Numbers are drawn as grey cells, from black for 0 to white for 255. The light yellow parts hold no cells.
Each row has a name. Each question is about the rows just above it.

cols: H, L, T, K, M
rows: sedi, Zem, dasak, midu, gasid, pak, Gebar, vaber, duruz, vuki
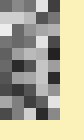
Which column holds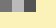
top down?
T
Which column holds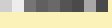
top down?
H

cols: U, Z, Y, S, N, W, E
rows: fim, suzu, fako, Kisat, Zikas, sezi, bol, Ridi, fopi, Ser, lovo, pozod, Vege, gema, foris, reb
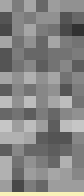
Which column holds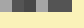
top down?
U
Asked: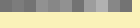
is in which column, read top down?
Z
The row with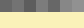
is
Ser
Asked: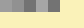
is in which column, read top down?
N
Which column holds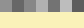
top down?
Y
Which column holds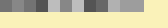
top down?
W

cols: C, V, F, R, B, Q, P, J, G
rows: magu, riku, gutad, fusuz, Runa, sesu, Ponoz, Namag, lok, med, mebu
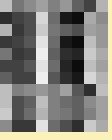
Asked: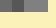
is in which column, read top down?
B
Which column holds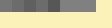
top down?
B
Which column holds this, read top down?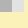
R
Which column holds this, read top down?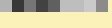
C
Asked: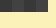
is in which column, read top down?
V
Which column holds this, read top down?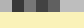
C
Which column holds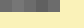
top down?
B

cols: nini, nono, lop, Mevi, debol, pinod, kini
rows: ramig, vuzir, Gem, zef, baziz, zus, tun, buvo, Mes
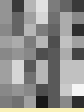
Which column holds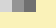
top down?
nono
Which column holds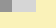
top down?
nono

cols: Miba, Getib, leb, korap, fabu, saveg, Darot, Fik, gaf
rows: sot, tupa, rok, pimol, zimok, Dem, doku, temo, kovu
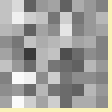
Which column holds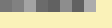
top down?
Darot
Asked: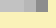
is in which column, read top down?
Miba
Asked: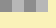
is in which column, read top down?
Fik
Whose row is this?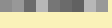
temo

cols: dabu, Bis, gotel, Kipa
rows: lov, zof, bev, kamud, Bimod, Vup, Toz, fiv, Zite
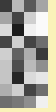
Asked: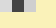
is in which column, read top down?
dabu
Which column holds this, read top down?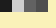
Bis
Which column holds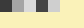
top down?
dabu

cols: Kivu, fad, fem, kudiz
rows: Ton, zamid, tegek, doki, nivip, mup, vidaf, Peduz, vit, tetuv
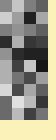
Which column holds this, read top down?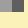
kudiz
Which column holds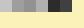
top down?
fad
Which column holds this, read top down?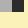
fad
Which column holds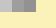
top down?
fad
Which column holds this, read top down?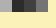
fad

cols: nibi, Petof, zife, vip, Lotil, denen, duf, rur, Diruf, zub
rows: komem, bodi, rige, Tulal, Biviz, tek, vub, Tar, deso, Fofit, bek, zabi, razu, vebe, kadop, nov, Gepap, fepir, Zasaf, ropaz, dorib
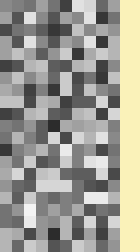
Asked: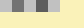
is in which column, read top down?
rur
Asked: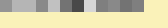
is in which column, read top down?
zub
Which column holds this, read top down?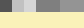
vip
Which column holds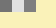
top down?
zife
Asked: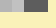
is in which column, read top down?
vip
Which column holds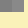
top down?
zub
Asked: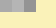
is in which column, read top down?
rur

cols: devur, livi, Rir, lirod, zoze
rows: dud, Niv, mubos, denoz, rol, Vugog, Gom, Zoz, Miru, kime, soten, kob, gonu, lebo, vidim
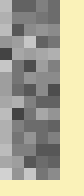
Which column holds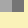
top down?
livi
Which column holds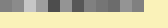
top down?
Rir
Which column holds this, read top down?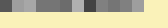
livi

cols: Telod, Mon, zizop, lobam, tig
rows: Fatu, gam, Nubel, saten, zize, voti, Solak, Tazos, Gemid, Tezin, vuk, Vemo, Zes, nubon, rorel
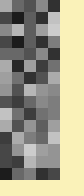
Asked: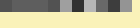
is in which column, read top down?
zizop
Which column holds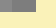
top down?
tig
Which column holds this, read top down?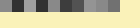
lobam
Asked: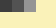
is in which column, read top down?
lobam
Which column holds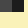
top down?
Telod
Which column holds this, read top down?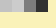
tig

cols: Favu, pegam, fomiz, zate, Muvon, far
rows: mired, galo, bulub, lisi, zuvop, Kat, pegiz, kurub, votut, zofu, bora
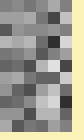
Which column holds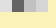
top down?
Muvon
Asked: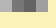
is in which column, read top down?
Favu
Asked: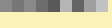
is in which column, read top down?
zate
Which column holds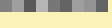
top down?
Favu
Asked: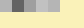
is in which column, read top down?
zate
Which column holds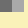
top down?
pegam
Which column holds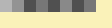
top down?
fomiz

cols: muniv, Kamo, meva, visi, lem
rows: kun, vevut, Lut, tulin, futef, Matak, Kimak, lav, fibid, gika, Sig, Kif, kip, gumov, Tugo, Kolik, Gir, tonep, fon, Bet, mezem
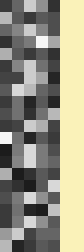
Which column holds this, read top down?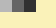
muniv
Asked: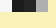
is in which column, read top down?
muniv
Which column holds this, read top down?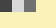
Kamo
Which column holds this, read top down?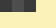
muniv
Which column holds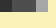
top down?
lem
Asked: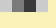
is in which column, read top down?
meva
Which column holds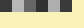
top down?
muniv

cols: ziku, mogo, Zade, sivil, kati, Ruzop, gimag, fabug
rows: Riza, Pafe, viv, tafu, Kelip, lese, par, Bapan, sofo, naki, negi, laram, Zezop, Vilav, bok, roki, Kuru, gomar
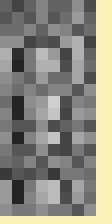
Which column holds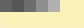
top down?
ziku
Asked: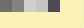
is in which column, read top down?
kati
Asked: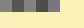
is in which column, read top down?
Zade
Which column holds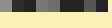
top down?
mogo
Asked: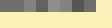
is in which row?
viv
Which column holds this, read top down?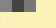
Zade
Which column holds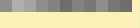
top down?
ziku

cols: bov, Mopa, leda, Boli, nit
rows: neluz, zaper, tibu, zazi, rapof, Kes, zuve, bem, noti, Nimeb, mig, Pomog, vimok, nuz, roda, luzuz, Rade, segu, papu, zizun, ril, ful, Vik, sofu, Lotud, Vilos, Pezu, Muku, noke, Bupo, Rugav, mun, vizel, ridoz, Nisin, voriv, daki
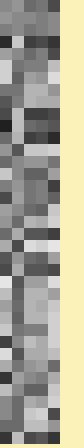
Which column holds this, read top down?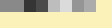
nit
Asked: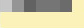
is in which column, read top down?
leda
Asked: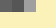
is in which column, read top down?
Boli
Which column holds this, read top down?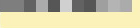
Boli
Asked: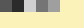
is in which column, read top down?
nit
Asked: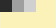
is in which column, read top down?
bov
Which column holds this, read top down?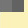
Mopa

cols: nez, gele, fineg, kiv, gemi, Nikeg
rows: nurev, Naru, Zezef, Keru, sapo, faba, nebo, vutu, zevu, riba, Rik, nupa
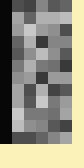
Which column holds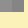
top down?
gemi
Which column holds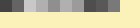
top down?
fineg
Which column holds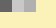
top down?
fineg
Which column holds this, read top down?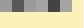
Nikeg
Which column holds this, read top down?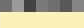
gemi

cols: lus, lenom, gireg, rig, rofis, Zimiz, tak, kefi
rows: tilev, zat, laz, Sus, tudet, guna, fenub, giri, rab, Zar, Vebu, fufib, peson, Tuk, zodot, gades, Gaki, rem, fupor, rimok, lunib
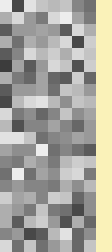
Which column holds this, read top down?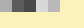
lus
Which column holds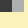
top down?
lus
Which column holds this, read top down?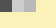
tak
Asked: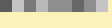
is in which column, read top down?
kefi

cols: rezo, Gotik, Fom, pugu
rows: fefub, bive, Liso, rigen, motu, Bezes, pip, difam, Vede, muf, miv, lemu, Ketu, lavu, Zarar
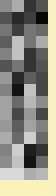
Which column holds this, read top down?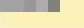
rezo
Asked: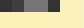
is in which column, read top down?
Fom
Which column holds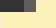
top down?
Fom
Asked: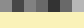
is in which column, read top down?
pugu

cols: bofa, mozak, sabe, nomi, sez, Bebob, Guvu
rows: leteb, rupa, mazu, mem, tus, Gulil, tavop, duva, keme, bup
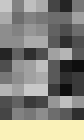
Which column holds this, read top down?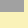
sabe
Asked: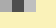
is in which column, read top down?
nomi

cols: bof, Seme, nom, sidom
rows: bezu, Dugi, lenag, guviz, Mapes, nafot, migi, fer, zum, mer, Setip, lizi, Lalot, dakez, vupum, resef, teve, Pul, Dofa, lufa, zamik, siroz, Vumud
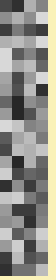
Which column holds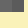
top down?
sidom
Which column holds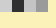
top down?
bof
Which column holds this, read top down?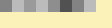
nom

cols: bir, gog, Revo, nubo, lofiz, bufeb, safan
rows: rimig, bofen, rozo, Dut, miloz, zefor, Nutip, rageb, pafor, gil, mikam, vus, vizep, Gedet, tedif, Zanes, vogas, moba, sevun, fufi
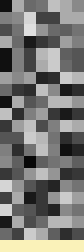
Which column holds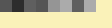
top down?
gog
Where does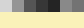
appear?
Zanes
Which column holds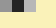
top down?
lofiz
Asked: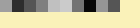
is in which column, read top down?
Revo
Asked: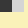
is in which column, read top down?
bir
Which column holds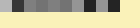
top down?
lofiz

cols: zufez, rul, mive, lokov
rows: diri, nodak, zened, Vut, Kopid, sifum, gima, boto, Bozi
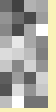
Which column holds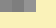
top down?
lokov
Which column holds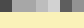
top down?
mive
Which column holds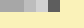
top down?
mive
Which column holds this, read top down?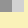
lokov
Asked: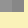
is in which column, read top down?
zufez
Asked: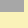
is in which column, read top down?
mive
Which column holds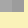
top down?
lokov

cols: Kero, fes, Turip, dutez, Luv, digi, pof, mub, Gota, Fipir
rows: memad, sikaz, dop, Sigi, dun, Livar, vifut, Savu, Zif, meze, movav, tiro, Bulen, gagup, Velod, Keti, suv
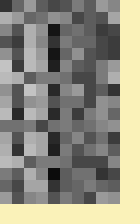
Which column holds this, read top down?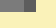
Gota
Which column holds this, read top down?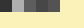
fes
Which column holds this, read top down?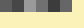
pof
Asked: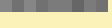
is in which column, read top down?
digi

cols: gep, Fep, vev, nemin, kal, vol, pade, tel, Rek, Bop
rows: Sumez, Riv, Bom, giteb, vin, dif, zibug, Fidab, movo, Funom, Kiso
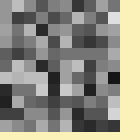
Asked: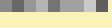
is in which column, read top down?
vol
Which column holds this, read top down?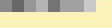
vol
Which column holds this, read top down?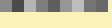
vev
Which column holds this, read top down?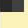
kal

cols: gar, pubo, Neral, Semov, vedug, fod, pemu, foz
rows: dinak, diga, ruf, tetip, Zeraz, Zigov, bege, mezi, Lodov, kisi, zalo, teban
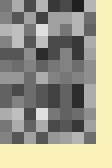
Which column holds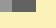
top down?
gar
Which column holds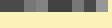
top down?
vedug
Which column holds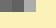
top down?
foz
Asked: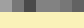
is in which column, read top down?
fod

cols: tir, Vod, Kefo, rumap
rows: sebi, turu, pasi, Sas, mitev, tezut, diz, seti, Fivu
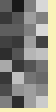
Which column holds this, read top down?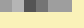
Kefo
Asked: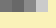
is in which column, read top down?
rumap
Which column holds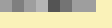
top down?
Kefo

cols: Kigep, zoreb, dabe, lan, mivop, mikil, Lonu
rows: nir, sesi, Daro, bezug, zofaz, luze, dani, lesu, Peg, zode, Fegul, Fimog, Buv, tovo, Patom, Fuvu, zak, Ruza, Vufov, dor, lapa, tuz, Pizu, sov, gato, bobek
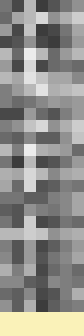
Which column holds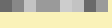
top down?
Lonu
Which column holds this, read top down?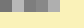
Kigep
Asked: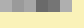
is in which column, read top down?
Lonu

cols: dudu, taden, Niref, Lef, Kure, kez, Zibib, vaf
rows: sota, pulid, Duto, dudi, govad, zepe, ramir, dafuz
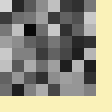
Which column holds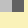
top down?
dudu
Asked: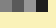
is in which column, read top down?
taden
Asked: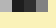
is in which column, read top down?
vaf
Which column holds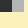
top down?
vaf
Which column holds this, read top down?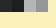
Zibib

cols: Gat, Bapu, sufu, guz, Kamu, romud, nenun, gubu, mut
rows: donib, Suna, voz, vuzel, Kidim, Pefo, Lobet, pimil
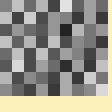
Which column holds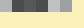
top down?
guz
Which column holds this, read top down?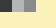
nenun
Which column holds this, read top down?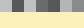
Gat
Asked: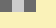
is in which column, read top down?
sufu
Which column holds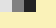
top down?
romud
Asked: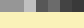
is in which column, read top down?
Kamu

